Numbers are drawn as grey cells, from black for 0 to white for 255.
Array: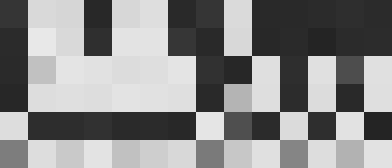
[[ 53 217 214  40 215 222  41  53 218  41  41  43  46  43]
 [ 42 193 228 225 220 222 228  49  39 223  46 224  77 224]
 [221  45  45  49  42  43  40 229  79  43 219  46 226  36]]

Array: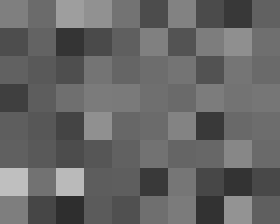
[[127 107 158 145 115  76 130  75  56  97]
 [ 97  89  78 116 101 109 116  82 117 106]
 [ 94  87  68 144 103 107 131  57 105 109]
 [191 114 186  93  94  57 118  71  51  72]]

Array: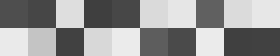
[[ 78  70 222  63  71 218 230  96 219 231]]

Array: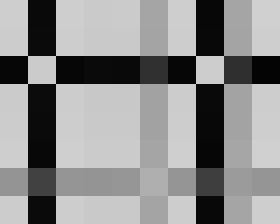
[[206   9 206 202 203 165 206   7 165 208]
 [  6 203   6  10   9  48   6 205  47   4]
 [204  10 205 201 201 162 205   8 163 206]
 [148  65 149 148 150 175 149  62 155 149]]

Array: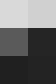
[[217 208]
 [ 32  35]]

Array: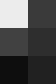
[[236  58]
 [ 14  33]]

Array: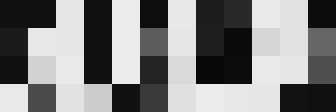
[[ 17  16 229  17 235  14 232  29  41 233 226  12]
 [ 17 210 233  17 235  36 217   8  12 233 230  79]]

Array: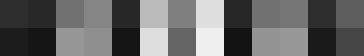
[[ 45  40 113 133  39 187 127 222  38 113 118  45  93]]
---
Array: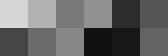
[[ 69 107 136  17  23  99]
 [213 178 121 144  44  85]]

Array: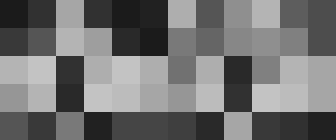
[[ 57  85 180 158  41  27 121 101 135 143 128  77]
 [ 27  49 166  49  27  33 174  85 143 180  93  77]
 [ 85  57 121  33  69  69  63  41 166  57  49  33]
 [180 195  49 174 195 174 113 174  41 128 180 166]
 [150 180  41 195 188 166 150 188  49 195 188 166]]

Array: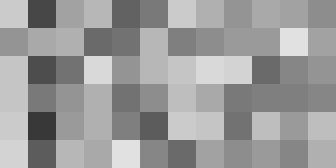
[[211  92 183 169 225 134 106 162 141 154 134 176]
 [148 169 176 106 114 183 127 141 154 154 225 162]
 [203  71 162 183  98 121 203 176 148 169 162 141]
 [203  56 154 176 127  92 203 197 114 190 154 190]
 [197 121 148 176 114 141 190 169 121 127 127 134]
 [197  77 114 217 148 183 197 217 211 106 134 148]]

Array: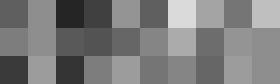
[[125 141  89  83 102 133 171 109 148 141]
 [ 58 156  51 125 156 117 133 102 156 141]
 [ 95 141  37  64 148  95 218 164 117 191]]

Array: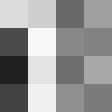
[[ 67 240 144 123]
 [ 75 248 136 129]
 [ 32 227 111 167]
 [219 206 104 159]]

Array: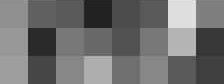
[[157  71 135 173 112 135  90  64]
 [151  42 120 105  83 120 180  56]
 [143  97  90  35  77  90 222 127]]
